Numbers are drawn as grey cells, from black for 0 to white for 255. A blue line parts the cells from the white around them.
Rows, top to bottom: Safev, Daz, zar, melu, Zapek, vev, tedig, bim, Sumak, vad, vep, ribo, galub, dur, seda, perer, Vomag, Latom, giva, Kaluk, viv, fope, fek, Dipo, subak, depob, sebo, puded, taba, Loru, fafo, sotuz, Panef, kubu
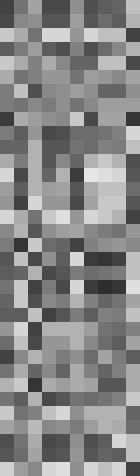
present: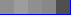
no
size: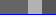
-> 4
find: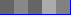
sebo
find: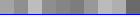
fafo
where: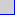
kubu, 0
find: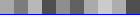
ribo
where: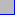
fafo, 2

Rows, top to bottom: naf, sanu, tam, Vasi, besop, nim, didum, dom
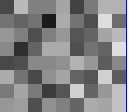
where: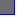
sanu, 8
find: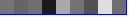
sanu
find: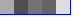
Vasi
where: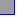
dom, 1
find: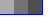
sanu
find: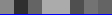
Vasi

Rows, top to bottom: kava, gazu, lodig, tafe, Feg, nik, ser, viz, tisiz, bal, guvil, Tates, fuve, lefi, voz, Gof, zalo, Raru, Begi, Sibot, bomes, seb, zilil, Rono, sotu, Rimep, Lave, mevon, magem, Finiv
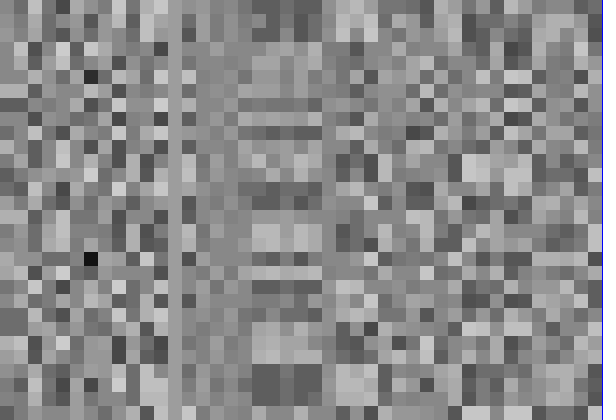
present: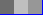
yes
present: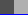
yes
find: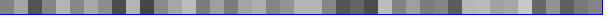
Tates
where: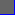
viz, 22

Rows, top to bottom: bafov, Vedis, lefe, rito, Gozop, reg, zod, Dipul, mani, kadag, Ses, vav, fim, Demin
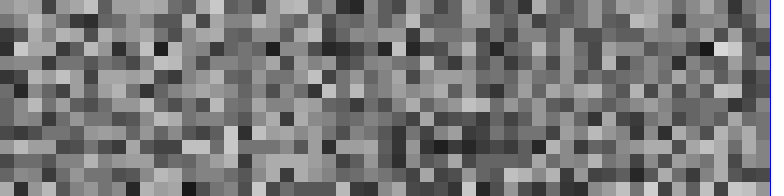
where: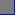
bafov, 51
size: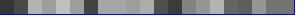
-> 21
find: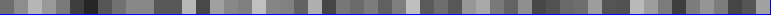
Vedis
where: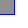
vav, 53
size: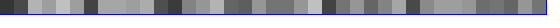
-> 39
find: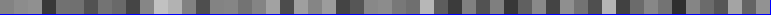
Gozop
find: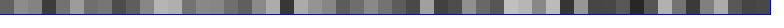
fim

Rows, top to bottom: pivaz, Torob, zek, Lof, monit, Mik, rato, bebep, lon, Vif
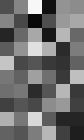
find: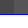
monit
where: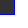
monit, 4
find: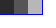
rato
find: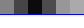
Torob
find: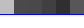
monit
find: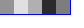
Lof

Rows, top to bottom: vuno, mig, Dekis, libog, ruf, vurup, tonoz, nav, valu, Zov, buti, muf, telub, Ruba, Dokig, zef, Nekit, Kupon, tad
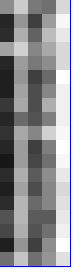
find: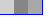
libog
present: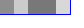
no
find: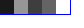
vurup
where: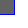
Dekis, 2
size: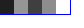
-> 5
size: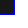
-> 1
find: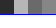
Dokig

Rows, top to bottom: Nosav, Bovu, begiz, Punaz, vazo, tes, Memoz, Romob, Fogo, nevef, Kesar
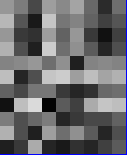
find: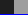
nevef
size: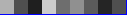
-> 9
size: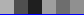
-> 6
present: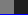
no
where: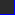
Nosav, 7
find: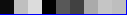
Romob

